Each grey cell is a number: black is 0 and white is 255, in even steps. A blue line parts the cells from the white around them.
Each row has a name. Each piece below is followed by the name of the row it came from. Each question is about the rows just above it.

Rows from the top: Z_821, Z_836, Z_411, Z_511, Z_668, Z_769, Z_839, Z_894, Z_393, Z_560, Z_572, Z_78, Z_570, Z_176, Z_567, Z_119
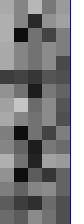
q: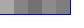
Z_511
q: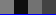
Z_560
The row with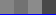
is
Z_668
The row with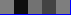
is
Z_560
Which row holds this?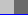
Z_894

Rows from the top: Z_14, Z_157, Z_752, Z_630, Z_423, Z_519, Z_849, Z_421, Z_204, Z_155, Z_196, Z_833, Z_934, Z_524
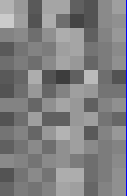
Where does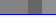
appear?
Z_421
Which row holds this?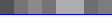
Z_934
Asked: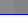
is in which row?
Z_833
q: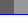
Z_204
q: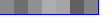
Z_752
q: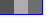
Z_157
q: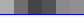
Z_157

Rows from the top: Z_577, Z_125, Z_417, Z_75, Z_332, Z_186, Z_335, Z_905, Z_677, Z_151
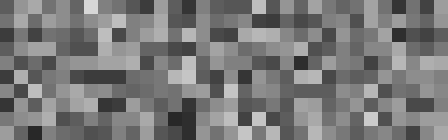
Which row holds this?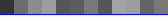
Z_905
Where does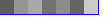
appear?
Z_677
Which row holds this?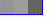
Z_75
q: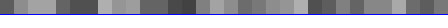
Z_75

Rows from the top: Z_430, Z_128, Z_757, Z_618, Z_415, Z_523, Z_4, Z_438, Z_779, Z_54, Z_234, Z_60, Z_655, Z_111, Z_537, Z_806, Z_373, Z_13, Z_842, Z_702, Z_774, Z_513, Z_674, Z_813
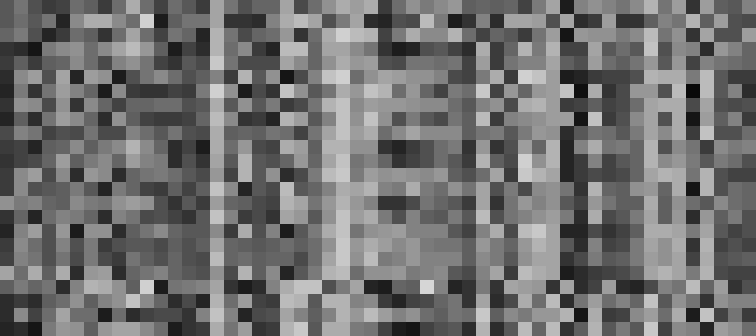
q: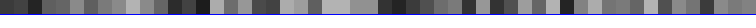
Z_234
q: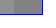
Z_513
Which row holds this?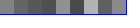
Z_702
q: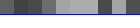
Z_438
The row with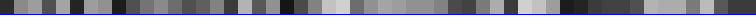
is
Z_523

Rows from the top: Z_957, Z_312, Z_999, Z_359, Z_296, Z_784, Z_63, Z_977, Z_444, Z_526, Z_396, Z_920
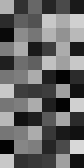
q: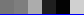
Z_977
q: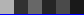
Z_957
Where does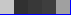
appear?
Z_920
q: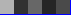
Z_957

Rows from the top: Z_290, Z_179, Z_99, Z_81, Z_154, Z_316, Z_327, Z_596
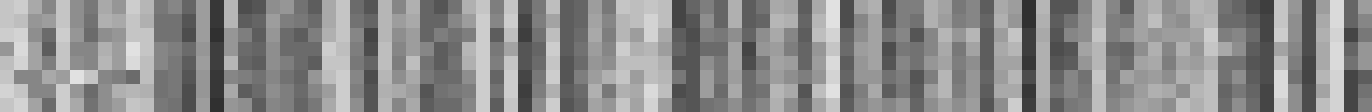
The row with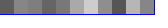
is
Z_596
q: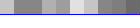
Z_81
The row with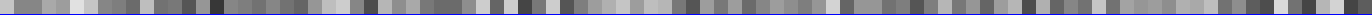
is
Z_316
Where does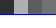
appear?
Z_179
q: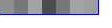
Z_154
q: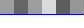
Z_154
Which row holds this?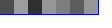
Z_99

